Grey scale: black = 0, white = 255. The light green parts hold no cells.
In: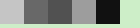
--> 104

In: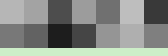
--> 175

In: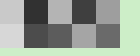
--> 180

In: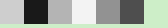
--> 180

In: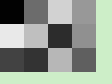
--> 191

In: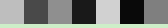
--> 143
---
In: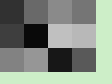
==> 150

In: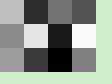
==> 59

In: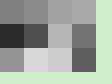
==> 216

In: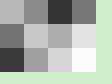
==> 160

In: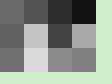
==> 218

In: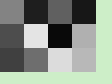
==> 110

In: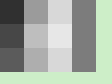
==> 174

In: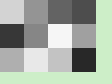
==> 232

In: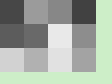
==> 177
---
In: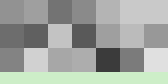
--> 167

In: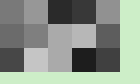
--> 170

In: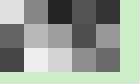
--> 211

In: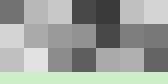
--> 140

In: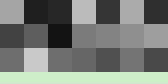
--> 110

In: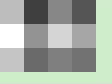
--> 127
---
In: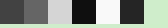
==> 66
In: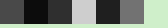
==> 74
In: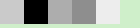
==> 202
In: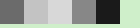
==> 106
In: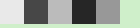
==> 232
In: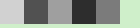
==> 209
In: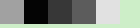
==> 161
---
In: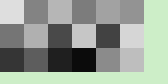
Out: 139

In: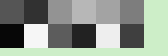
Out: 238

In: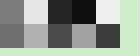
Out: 161

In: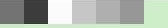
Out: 175

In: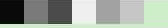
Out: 163

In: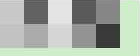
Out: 148

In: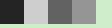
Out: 98
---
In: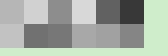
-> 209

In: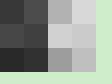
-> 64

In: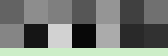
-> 141

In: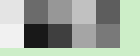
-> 107

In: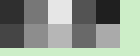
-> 119

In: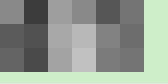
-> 80

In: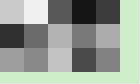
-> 107
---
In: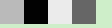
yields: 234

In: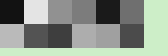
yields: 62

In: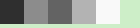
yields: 99

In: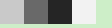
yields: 37

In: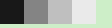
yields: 191

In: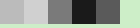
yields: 122

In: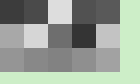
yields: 130

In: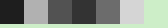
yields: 82
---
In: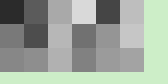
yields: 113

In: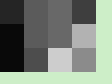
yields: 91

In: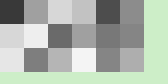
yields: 160

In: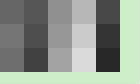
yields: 151

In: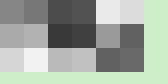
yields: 64

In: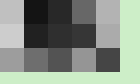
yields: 47
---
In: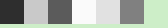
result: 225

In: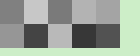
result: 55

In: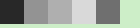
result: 217

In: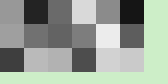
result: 210

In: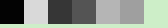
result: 181

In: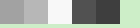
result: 81

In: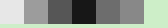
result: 109

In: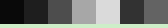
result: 50
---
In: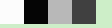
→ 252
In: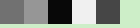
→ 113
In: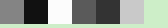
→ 132
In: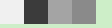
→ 240
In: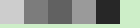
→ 205
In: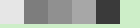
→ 230
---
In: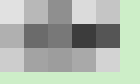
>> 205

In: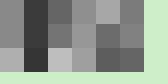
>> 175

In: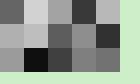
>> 155

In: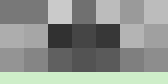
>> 148

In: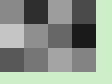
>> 88

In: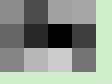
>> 131

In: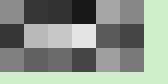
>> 128
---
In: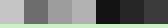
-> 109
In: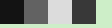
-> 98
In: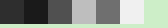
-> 26
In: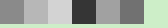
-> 183
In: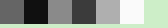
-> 16
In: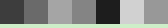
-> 106
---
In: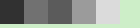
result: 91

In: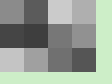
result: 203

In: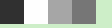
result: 166

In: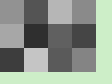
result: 182

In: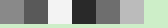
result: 243

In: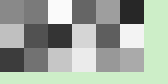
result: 250
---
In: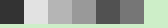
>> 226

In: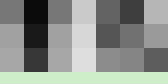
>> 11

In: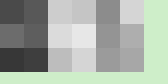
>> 88

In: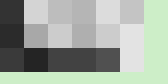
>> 212

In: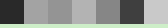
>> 163

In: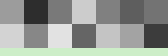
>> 45
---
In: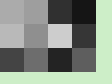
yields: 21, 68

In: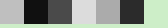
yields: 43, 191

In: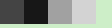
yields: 211, 68

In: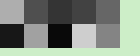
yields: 102, 23

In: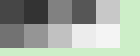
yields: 200, 114

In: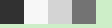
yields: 115, 49

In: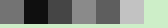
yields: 194, 115

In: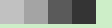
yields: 52, 193

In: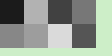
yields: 119, 135

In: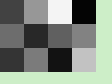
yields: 4, 52
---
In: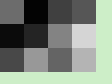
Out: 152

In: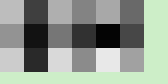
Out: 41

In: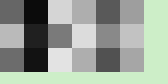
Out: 18

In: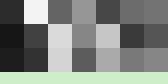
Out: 50

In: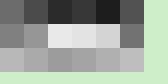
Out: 170

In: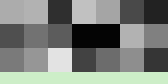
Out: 150

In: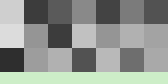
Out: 157

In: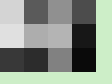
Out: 44

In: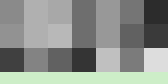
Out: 131
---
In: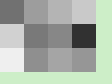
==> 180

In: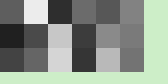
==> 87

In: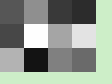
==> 57

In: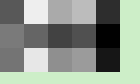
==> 188

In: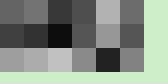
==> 178

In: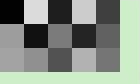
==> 204

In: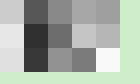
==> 167

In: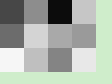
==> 12
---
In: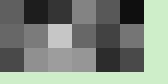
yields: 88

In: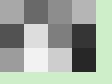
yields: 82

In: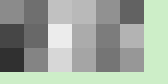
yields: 145

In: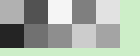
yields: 226

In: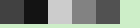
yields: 81

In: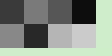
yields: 136

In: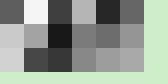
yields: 39
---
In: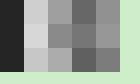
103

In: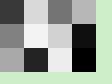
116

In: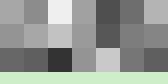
110

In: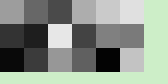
202

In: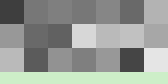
105

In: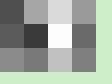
218

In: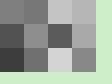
196

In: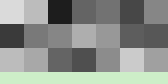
71

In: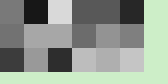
88
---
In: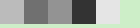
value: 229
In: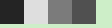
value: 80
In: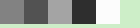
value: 252
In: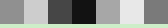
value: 122
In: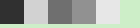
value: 231
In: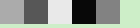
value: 130
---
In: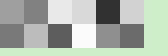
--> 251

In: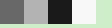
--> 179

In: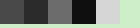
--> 108

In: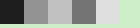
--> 193

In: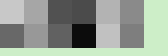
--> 12

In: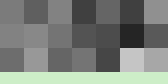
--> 70

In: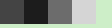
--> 28
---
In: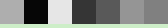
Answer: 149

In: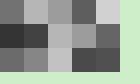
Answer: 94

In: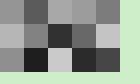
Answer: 156

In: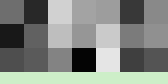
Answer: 56

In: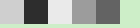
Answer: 156

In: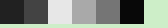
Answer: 117

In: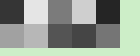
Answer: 207
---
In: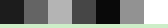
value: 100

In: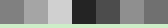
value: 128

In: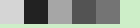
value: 116

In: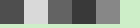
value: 99

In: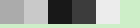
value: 171

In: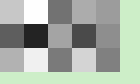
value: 156

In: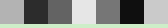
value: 118

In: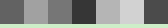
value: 118
